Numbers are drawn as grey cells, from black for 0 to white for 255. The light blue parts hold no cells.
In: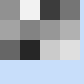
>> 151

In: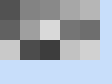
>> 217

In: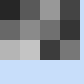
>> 112

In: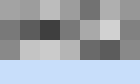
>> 63

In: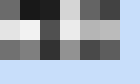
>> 80

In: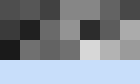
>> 106
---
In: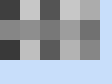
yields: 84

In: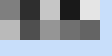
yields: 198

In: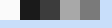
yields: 60

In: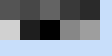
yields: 99

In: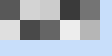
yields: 204

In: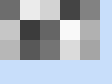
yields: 211

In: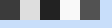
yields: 34

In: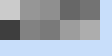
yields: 143

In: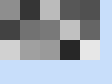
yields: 187
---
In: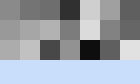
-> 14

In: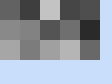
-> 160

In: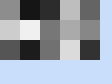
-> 113

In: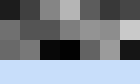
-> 99

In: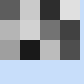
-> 25

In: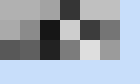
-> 124

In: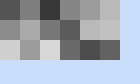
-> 106

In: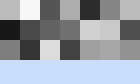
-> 159
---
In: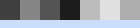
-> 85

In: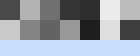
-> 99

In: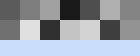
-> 48

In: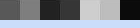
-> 34

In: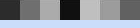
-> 171

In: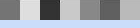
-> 50

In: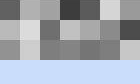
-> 125

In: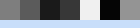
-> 26

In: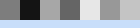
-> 167
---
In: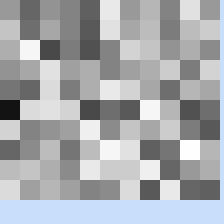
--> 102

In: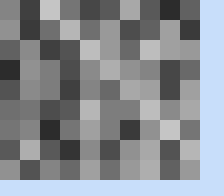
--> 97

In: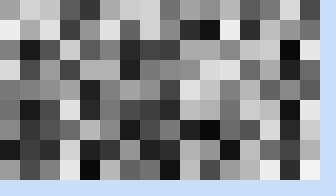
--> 46

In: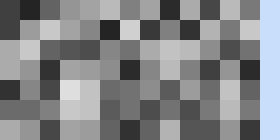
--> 149

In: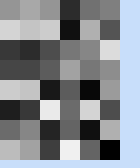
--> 100

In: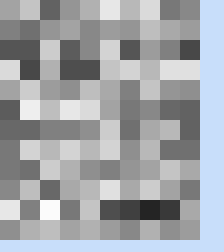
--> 143
